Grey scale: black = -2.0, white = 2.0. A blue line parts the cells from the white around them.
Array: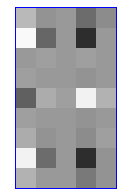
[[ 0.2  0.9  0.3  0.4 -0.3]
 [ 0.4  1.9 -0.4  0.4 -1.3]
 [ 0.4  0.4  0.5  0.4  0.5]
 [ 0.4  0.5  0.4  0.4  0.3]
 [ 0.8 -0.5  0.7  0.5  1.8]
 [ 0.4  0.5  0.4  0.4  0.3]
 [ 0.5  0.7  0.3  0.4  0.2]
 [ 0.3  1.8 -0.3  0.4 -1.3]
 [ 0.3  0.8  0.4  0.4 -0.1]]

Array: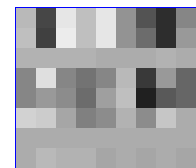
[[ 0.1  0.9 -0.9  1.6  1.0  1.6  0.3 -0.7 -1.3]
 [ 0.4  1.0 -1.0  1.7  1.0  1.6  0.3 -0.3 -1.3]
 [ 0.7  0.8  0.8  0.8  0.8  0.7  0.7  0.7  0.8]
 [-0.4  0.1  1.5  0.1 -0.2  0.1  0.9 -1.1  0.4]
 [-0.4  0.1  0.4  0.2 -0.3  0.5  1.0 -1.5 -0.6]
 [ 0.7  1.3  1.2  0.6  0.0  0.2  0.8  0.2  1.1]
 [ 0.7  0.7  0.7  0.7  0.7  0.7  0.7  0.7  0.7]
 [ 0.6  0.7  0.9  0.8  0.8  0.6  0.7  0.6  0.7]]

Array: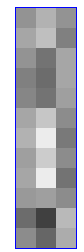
[[ 0.3  0.3  0.8]
 [ 0.0  0.6  1.0]
 [ 0.6  0.3 -0.2]
 [ 0.6  0.0 -0.3]
 [ 0.5  0.1 -0.2]
 [ 0.2  0.6  1.1]
 [-0.1  0.8  1.7]
 [ 0.2  0.5  1.2]
 [-0.2  0.6  1.7]
 [ 0.2  0.4  0.5]
 [ 0.9 -0.3 -1.0]
 [ 0.7  0.2 -0.4]]

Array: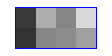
[[ 1.4 -1.1  0.7  0.1]
 [ 0.5 -1.2  0.1  0.2]]

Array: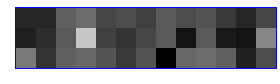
[[-0.9 -1.4 -1.4 -0.5 -0.3 -0.9 -0.8 -1.0 -0.6 -0.8 -0.7 -1.1 -1.4]
 [ 0.1 -1.5 -1.3 -0.6  1.1 -1.0 -1.2 -0.9 -0.6 -1.7 -0.6 -1.6 -1.7]
 [-0.8 -0.1 -1.2 -0.5 -0.4 -0.7 -1.1 -0.7 -2.0 -0.4 -0.3 -0.5 -1.5]]

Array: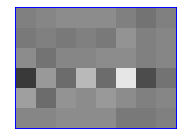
[[ 0.0  0.0  0.1  0.2  0.2  0.2  0.0 -0.2]
 [ 0.1 -0.1  0.0 -0.1  0.0 -0.1  0.3  0.0]
 [ 0.1  0.2 -0.2  0.1  0.1  0.2  0.2  0.0]
 [-0.2 -1.1  0.4 -0.3  0.9 -0.3  1.6 -0.8]
 [ 0.1  0.5 -0.3  0.3  0.2  0.4  0.2  0.0]
 [ 0.0  0.1  0.1  0.2  0.2  0.2 -0.1 -0.1]]

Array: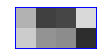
[[ 1.4  0.8 -1.0 -0.9]
 [-1.3  1.2  0.3  0.2]]
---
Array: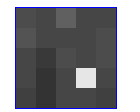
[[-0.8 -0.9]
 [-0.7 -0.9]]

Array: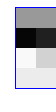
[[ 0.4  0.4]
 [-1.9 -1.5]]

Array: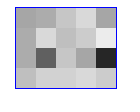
[[0.6 0.7]
 [0.7 1.4]]

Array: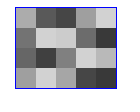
[[ 0.7 -0.6]
 [-0.2  1.3]]

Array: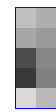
[[1.0 0.7]
 [0.6 0.4]]

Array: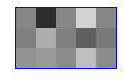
[[ 0.1 -1.3]
 [ 0.0  0.7]]

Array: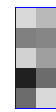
[[1.4 0.9]
 [0.0 0.1]]
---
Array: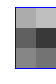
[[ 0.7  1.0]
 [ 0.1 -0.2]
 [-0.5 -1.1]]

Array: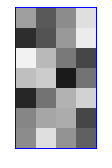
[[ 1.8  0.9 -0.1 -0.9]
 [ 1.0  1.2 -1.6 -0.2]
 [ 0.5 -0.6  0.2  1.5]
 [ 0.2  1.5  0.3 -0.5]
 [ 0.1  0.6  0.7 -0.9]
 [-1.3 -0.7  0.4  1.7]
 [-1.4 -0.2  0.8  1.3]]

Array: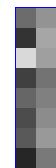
[[ 1.4  0.5]
 [-0.3  0.3]
 [-0.4  0.0]
 [-0.6  0.4]
 [-0.8  0.2]
 [-1.0 -0.2]
 [-1.2  0.6]
 [-1.4 -0.1]]

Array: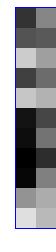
[[ 1.5  0.9]
 [ 1.2  0.5]
 [ 1.1  0.8]
 [ 0.3  0.7]
 [-0.7 -0.6]
 [-1.0 -0.3]
 [-1.2  0.1]
 [-1.7 -0.9]
 [-1.8 -0.2]
 [-1.9  0.0]
 [-2.0 -1.3]]

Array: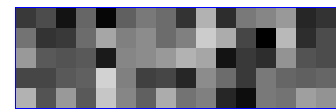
[[ 0.8 -0.7  0.4 -0.6  1.1  0.1 -0.5  0.7 -0.2  0.0 -1.4 -1.8 -0.1 -0.2
   0.5  0.3]
 [ 0.4 -0.6 -0.7 -0.6 -1.6  0.1  0.2  0.4  0.8  0.6 -1.7 -1.1 -1.3  0.3
  -0.7 -0.8]
 [-0.2 -1.2 -1.1 -0.3  0.6  0.0  0.2 -0.3  0.0  1.2  0.7 -0.9 -2.0  0.9
  -1.3 -0.8]
 [-0.9 -0.9 -0.6 -0.5  1.3  0.0 -1.0 -0.9 -1.4  0.2 -0.3 -1.1 -0.1 -0.4
  -0.5 -0.4]
 [-1.1 -0.8 -1.7 -0.4 -1.9 -0.5 -0.1 -0.3 -1.2  0.8 -1.3 -0.1  0.1  0.4
  -1.4 -1.2]]

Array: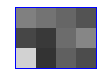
[[ 1.3 -1.2 -0.5 -0.8]
 [ 0.0 -0.2 -0.4 -0.7]
 [-0.9 -1.1 -0.3  0.1]]
